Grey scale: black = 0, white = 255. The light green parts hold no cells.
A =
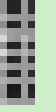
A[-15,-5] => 144
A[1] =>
[144, 35, 36, 153, 47]
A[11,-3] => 158
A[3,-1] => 46
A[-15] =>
[144, 35, 37, 154, 46]
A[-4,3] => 155
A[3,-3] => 37
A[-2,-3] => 32
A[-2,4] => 40
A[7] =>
[213, 158, 152, 181, 153]
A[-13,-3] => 150
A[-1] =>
[179, 155, 152, 156, 151]
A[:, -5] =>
[144, 144, 181, 140, 180, 215, 145, 213, 142, 182, 145, 173, 154, 149, 179]
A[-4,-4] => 161
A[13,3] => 159
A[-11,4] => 149
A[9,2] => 148
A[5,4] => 153
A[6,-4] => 33

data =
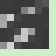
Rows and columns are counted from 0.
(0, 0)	59
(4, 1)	58
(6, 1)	210
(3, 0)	169
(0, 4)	56
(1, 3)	125
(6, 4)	56
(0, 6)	84
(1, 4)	170
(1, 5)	77
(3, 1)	69
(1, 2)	56
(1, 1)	58
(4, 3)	200

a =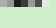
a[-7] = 175
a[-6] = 149
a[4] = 154

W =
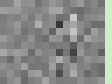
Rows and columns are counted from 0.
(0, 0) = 130
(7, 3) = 150
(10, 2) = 125
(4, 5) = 120
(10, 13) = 121
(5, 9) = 108
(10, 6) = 120
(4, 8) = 161
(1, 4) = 133
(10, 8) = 79
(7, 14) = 97
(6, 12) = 117
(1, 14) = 131
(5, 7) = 149
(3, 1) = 137
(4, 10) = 195
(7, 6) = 131
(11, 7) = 135
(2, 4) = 124
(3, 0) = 128
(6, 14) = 127
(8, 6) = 128
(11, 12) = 129
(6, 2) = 121
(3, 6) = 134
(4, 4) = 127
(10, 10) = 171
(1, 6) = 140
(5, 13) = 147
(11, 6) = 163
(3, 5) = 174
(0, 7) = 150
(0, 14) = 115
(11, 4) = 125
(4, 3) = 115
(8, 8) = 174
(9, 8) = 105

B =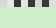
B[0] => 216
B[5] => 214

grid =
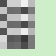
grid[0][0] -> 77
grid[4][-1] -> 183
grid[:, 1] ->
[207, 107, 195, 106, 203, 87, 102]
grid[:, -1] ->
[188, 122, 181, 124, 183, 122, 120]
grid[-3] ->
[83, 203, 202, 236, 183]
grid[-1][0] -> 200
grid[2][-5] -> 90

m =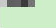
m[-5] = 201
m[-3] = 98
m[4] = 117
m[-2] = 59

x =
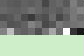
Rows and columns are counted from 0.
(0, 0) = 98
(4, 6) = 117
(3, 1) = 83
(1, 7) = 99
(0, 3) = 98
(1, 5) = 102
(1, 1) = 97
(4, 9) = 254
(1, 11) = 132
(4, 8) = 108
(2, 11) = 106
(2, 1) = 87
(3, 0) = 106
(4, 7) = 165
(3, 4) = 130
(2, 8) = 72
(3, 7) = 86
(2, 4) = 59
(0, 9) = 89
